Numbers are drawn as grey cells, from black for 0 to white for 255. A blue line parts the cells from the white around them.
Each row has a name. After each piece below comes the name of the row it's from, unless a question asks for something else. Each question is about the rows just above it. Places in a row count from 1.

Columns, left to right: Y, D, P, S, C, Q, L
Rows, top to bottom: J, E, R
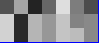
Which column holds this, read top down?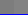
Q
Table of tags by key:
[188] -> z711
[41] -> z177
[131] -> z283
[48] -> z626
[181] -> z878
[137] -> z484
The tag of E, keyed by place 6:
z283
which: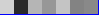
E
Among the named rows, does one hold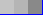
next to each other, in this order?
no
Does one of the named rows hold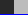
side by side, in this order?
no

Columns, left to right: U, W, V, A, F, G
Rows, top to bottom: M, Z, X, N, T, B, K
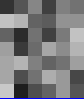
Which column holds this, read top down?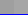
U
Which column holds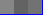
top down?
V
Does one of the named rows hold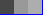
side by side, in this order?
no
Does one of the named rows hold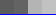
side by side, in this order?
no
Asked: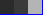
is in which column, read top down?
W
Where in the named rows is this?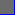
N, 3

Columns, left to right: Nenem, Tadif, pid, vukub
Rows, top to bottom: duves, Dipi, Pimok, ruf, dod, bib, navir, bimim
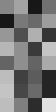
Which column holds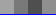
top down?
Tadif
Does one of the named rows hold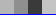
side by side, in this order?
yes
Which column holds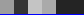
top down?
vukub
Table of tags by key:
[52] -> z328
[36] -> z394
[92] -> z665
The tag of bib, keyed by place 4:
z394

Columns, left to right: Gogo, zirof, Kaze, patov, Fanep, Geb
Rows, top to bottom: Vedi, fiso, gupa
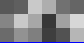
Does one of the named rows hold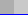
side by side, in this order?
no
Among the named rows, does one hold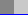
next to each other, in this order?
yes
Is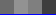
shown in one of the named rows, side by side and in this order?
yes
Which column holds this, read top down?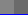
Gogo
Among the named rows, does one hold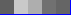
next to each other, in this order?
yes

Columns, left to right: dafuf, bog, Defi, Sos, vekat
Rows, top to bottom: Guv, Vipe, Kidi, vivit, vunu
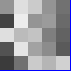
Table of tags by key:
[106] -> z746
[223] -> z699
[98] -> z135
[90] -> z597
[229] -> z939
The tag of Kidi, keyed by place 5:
z135
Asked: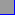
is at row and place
Vipe, 4
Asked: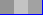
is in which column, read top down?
Defi
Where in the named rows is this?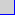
vunu, 5
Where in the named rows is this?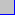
Kidi, 3
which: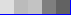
Kidi
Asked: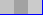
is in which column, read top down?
Defi

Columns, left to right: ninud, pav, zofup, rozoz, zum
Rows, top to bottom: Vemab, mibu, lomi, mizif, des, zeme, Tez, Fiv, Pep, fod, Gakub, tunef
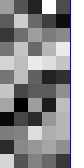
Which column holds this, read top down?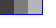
rozoz
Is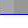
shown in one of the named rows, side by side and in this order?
no

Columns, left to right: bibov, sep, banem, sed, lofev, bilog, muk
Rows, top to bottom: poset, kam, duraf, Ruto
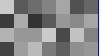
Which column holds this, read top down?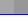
lofev
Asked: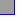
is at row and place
Ruto, 2
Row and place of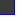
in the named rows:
kam, 1
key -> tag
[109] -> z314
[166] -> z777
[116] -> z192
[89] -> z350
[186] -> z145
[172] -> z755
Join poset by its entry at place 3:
z314
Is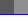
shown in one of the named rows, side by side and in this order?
no
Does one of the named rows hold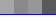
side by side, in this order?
no

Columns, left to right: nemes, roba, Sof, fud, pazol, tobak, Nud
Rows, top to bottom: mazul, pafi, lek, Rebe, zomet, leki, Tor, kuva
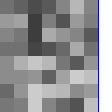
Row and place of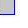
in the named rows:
zomet, 3
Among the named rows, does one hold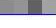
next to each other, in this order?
yes
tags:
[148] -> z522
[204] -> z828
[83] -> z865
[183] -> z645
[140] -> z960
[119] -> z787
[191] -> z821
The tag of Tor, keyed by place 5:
z645
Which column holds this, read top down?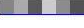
tobak

